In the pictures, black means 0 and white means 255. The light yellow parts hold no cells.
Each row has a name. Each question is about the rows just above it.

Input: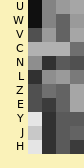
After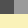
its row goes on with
[99 166]
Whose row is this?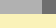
C
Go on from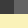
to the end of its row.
[166]
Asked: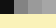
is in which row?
U
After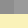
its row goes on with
[122]
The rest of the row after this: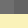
[166]
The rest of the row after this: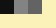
[154]

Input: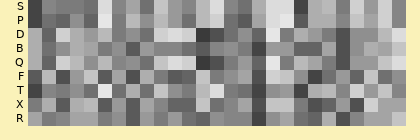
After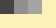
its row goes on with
[112 100 174 80 133 164 164 196]
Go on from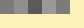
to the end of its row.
[153 112 100 143 133 133 68 143 164 112 100 174 80 133 164 164 196]
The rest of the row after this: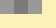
[112 100 143 133 133 68 143 164 112 100 174 80 133 164 164 196]

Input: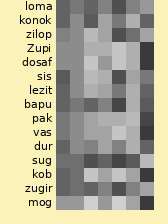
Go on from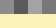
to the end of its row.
[175 99]
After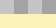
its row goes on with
[58]
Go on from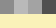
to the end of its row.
[111 163]
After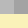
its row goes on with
[80 111 163]
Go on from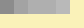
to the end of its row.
[70]
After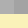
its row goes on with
[120 175 99]
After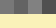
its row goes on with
[129 152]

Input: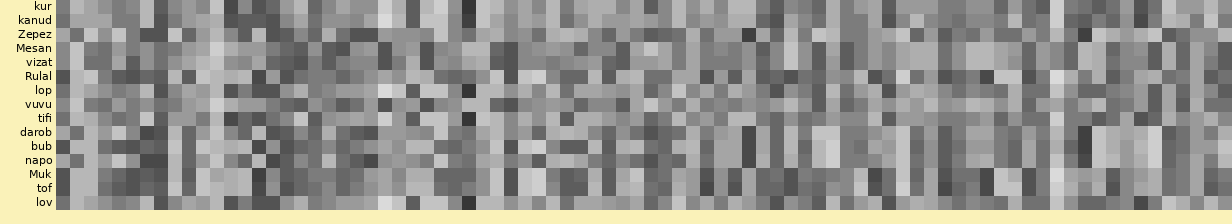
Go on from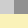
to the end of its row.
[54 195 183 145 165 136 183 124 165 174 174 136 165 93 136 183 145 174 136 183 183 124 93 136 124 103 174 124 154 165 93 154 154 154 124 124 145 145 103 154 113 93 206 124 113 93 113 154 83 113 195 154 154 183 145]
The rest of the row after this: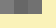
[154 165 136 174 174 103 103 103 145 195 83 195 206 124 93 103 174 93 165 195 103 113 165 154 83 145 93 165 103 113 83 124 113 124 136 183 73 113 195 103 165 83 113 113 73 195 174 83 124 218 165 154 165 93 136 154 174 113 124 165 103 124]

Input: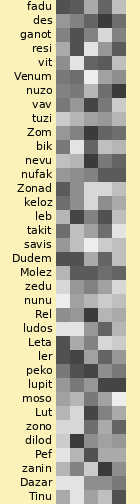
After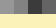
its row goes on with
[110]
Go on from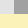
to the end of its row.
[191 81]
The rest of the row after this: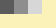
[215 191]

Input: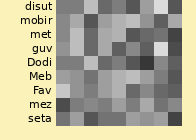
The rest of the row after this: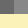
[105 95]
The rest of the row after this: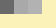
[86 105 115 67]
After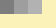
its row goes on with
[105 136 105 95]
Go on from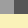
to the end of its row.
[115 115 158 147 158 67]
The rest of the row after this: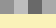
[95 136 95 219 76]
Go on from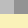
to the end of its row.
[95 169]

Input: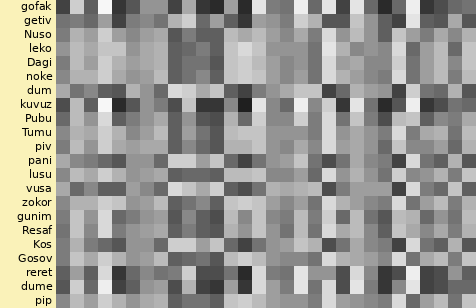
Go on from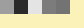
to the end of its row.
[238 105 228 66 228 105 42 105 238 54 77 105 115]
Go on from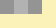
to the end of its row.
[115 206 136 148 178 124 196]
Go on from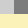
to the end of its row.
[217 115 196 124 77 187 196 95 136 124 169]
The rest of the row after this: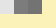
[238 105 228 66 228 105 42 105 238 54 77 105 115]
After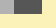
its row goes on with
[196 148 95 66 228 95 86 169 86]
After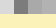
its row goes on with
[115 187]
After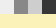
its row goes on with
[228 115 42 86 238 54 77 115 105]

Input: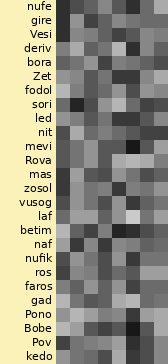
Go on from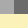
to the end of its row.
[126 107 87 66 66]
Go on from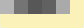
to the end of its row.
[181 107 116]
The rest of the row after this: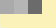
[116]
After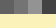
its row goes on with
[126 116 97 77]
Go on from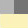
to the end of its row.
[87 97 170 181 107 116]
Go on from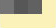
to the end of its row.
[170 181 107 116]
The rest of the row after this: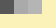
[170 126]

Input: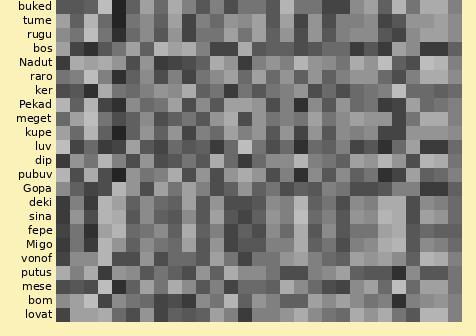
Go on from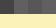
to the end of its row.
[160 128 59 128 128 148 171 139 116 106 171 148 171 116 87 180 180 128]
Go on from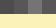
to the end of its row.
[171 106 59 106 139 139 180 128 116 96 160 148 180 148 77 180 171 116]
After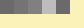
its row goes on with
[106 96 106]
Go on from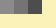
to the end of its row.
[77 128 139 160 96 87 87 48 139 87 87 116]

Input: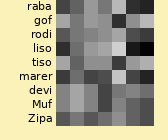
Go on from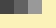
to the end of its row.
[119 184 47 35]
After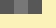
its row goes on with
[110 143 98 77]

